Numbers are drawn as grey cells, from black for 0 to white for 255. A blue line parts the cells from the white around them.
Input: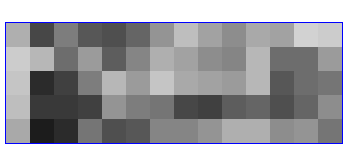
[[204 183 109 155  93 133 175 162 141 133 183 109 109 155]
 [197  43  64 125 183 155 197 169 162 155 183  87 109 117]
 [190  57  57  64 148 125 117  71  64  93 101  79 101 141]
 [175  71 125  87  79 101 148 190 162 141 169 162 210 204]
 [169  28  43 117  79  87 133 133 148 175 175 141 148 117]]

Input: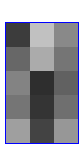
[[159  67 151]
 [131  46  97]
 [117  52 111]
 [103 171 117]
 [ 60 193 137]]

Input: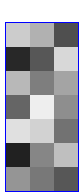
[[224 210 114]
 [204 177  79]
 [184 126 164]
 [149 120  87]
 [101 238 142]
 [ 40  87 216]
 [ 33 134 191]]

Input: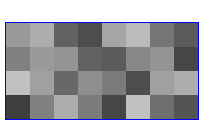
[[193 160 104 142 123  77 160 173]
 [154 173  98  77 166 187 117  91]
 [129 154 148  98  91 136 148  70]
 [ 62 129 173 123  70 193 111  84]]

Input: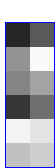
[[243 227]
 [193 206]
 [147 249]
 [133 163]
 [ 54 111]
 [ 38  89]]

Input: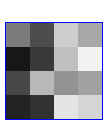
[[124  77 206 168]
 [ 71 184 147 162]
 [ 35  49 228 213]
 [ 23  57 192 242]]

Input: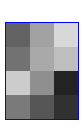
[[204 143  35]
 [122  86  49]
 [114 169 190]
 [ 99 162 216]]
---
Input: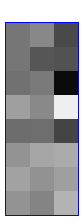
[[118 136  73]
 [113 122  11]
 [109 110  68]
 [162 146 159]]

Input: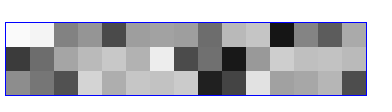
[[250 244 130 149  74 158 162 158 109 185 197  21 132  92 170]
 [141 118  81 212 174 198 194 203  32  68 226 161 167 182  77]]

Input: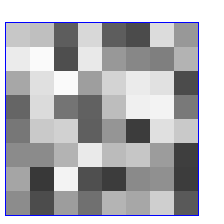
[[199 191  93 216  93  75 220 152]
 [167 224 250 158 211 235 225  75]
 [119 201 209  95 149  60 224 201]
 [165  56 243  79  60 138 144  60]]

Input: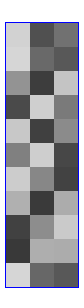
[[210  80 113]
 [147  61 196]
 [200  64 139]
 [204 135  66]
 [ 65 141 202]
 [214 103  88]]

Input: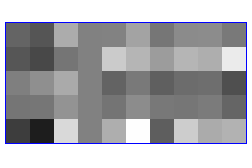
[[100  85 172 129 130 163 118 139 140 121]
 [127 143 170 129  99 121  95 108 110  79]
 [ 61  29 217 129 174 254  94 205 171 178]]

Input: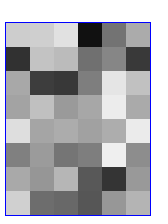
[[205 207 225  17 115 171]
 [168  61  56 126 229 193]
 [222 165 172 161 173 235]
 [169 150 182  88  52 153]]

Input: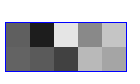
[[ 95  29 229 137 197]]
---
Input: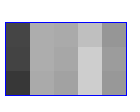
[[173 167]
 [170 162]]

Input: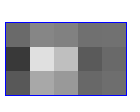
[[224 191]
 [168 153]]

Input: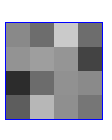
[[158 149]
 [108 145]]

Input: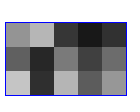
[[ 39 122]
 [ 47 181]]

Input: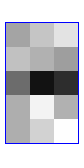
[[177 158]
 [ 18  45]]

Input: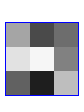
[[246 129]
 [ 30 190]]

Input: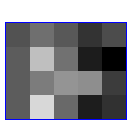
[[191 113]
 [124 148]]
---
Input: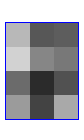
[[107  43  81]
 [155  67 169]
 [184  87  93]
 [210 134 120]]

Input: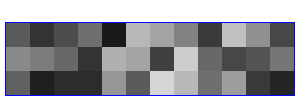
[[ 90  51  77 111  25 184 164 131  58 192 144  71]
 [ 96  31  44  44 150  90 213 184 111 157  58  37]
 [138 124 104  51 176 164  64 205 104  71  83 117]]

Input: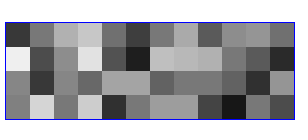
[[ 56 120 177 199 112  62 120 170  90 141 149 112]
 [128 213 120 205  48 120 157 157  68  23 120  76]
 [134  56 134 104 164 164  98 120 120  98  48 149]
 [239  76 141 226  82  30 191 184 177 120  90  42]]

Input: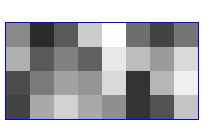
[[ 67 169 210 169 143  51  82 196]
 [ 75 123 162 149 217  51 182 239]
 [137  43  89 204 253 110  67 117]
 [176  89 129  97 232 189 155 217]]

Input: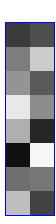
[[ 16 247]
 [ 59  78]
 [111 119]
 [125 204]
 [148  90]
 [175  38]
 [190  66]
 [232 140]]

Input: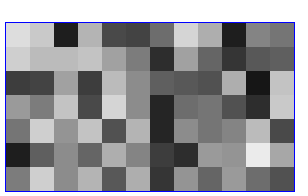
[[ 30  95 140 101 174 132  61  45 154 148 235 167]
 [ 61  67 161  61 187 140  95  88  81 174  22 195]
 [117 207 148 195  81 180  37 140 117 132 187  73]
 [124 207 140 180  88 174  53 148 101 154 109  81]
 [154 124 195  73 213 140  37 109 117  81  45 201]
 [207 187 187 195 161 124  45 161 101  53  88  95]
 [221 201  30 180  73  67 109 213 174  30 132 117]]

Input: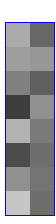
[[ 61 144]
 [ 75 110]
 [128  96]
 [144 116]
 [158 151]
 [172 103]
 [178 122]
 [198 110]]

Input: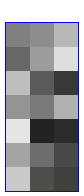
[[103 156 222]
 [128 141 184]
 [148 122 176]
 [164 110  72]
 [190  91  56]
 [202  78  64]
 [229  35  43]]
